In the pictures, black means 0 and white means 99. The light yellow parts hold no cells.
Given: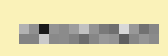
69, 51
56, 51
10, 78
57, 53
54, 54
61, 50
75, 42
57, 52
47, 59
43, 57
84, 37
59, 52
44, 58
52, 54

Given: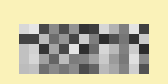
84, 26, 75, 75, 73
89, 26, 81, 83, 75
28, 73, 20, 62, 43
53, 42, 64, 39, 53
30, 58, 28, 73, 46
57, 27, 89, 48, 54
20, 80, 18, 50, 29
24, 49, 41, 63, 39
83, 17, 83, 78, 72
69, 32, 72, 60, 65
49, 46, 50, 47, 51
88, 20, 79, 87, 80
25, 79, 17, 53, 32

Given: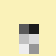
35, 75, 92
11, 85, 58

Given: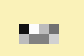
7, 73
98, 50
73, 50
44, 81

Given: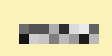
42, 8
32, 80
32, 76
67, 49
18, 72
85, 60
91, 11
38, 72

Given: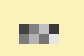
26, 48
50, 69
75, 46
22, 89
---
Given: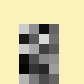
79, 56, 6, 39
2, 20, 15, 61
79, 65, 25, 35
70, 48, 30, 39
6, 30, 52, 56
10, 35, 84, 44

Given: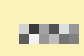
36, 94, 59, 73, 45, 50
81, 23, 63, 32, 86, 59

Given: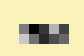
78, 44, 16, 30, 40
48, 2, 21, 70, 26

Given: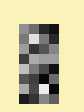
33, 24, 3, 42
56, 42, 16, 7
74, 47, 28, 7
61, 20, 33, 52
47, 87, 47, 16
11, 20, 52, 37
24, 66, 61, 61
66, 28, 92, 3

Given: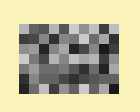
56, 60, 14, 52, 65, 14, 28, 52, 10, 24
79, 47, 28, 70, 52, 74, 65, 70, 24, 56
70, 38, 33, 70, 33, 79, 56, 74, 24, 74
19, 52, 38, 38, 28, 19, 28, 33, 38, 38
47, 60, 42, 42, 47, 33, 19, 42, 14, 65
24, 28, 52, 19, 52, 47, 79, 42, 65, 19
14, 42, 74, 24, 56, 38, 79, 38, 65, 10

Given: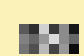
50, 40, 59, 85, 54, 40
45, 31, 72, 26, 59, 5
35, 18, 81, 22, 54, 9

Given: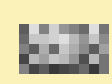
50, 27, 36, 22, 27, 31, 41, 22, 45
36, 86, 50, 81, 58, 50, 41, 86, 45
27, 72, 62, 77, 72, 58, 31, 72, 45
50, 36, 67, 41, 77, 67, 54, 36, 62
41, 77, 77, 81, 86, 72, 58, 77, 54

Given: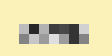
51, 77, 60, 86, 60, 20, 51
73, 15, 69, 24, 28, 20, 81

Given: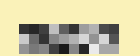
78, 42, 20, 52, 61, 69, 83, 57, 83, 33
20, 15, 25, 74, 37, 20, 61, 69, 29, 25
57, 47, 52, 25, 10, 52, 15, 91, 65, 65
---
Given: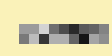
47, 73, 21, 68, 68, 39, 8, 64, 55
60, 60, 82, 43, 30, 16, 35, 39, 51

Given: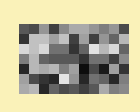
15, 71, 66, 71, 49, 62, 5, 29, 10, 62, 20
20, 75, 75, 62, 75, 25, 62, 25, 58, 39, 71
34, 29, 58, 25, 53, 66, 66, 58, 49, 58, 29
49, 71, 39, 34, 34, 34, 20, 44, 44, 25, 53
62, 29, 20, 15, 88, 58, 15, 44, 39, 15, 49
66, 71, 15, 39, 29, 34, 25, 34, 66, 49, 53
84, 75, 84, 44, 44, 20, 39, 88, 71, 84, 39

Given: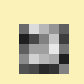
12, 28, 50, 76, 24
32, 28, 16, 20, 50
37, 62, 62, 90, 45
41, 85, 71, 58, 37
54, 81, 71, 66, 12

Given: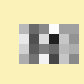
67, 45, 94, 27, 77, 53
72, 41, 53, 98, 62, 62
81, 36, 49, 41, 72, 67
90, 31, 85, 12, 77, 57

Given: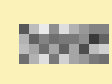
34, 73, 91, 55, 86, 69, 59, 51, 51
43, 69, 86, 47, 81, 64, 59, 47, 43
69, 38, 51, 43, 47, 47, 55, 22, 38
73, 64, 43, 64, 38, 64, 30, 73, 81

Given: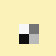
6, 72
96, 45
